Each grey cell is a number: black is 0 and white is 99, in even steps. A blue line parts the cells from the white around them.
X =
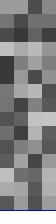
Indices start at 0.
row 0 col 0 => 60
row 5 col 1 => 59
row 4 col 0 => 22
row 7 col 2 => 50
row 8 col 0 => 32
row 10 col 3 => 34
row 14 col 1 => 60
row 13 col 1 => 64
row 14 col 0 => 34
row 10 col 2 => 56
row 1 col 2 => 44
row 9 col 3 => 37
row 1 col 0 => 45
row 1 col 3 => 44
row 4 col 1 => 49
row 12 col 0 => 74

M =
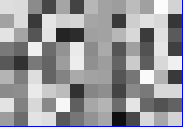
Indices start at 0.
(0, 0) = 86
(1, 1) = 85
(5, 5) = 66
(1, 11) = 84
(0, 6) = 71
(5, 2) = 86
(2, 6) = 62
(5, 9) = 46
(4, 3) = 39
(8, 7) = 65
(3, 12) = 25
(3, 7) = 66
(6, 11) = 84
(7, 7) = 70
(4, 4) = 61
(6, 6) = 52
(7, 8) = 42
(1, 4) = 81
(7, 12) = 38
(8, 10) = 84
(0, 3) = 27
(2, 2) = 33
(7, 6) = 65
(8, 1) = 42
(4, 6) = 56
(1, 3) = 89
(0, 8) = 61
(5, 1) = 49
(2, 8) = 71
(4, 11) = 84
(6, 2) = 91

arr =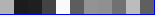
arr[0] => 69
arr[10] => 37
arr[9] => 73
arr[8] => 44

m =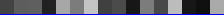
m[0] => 26
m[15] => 66
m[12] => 73
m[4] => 65
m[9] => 9
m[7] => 25

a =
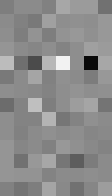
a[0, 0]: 49
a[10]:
[58, 52, 54, 50, 59, 56, 53, 51]
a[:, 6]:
[60, 55, 56, 62, 4, 48, 55, 64, 56, 52, 53, 48, 55, 52]
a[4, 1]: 43
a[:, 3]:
[50, 62, 49, 55, 71, 50, 51, 49, 70, 56, 50, 65, 51, 64]
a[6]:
[55, 54, 53, 51, 55, 57, 55, 56]
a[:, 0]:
[49, 54, 55, 58, 73, 47, 55, 42, 55, 55, 58, 58, 58, 50]
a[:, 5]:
[60, 56, 59, 55, 55, 54, 57, 61, 51, 55, 56, 36, 54, 44]
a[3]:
[58, 54, 52, 55, 51, 55, 62, 60]
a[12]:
[58, 57, 57, 51, 54, 54, 55, 54]
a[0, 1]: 54
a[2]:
[55, 49, 57, 49, 57, 59, 56, 59]
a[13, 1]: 45
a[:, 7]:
[44, 59, 59, 60, 65, 59, 56, 45, 54, 53, 51, 54, 54, 61]
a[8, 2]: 51
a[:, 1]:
[54, 50, 49, 54, 43, 54, 54, 51, 51, 50, 52, 44, 57, 45]
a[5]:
[47, 54, 64, 50, 56, 54, 48, 59]
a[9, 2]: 54

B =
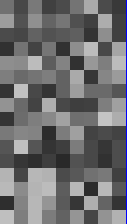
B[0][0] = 44
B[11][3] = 24
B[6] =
[20, 75, 28, 20, 38, 61, 41, 41, 33]
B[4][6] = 59
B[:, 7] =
[29, 67, 55, 28, 49, 52, 41, 49, 76, 29, 21, 19, 47, 72, 39, 57]
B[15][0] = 74
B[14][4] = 35
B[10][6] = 28
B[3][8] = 64
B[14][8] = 20
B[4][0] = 55
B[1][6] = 25
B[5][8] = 60
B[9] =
[47, 52, 51, 17, 48, 62, 26, 29, 26]
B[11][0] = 30
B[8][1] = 42
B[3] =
[19, 45, 26, 46, 19, 55, 73, 28, 64]
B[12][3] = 69
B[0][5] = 45
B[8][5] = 43
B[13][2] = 70
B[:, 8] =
[22, 25, 25, 64, 73, 60, 33, 62, 67, 26, 30, 30, 25, 34, 20, 69]
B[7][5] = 24
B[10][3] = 20
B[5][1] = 41

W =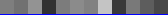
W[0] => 49
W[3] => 19
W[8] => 22
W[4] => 48
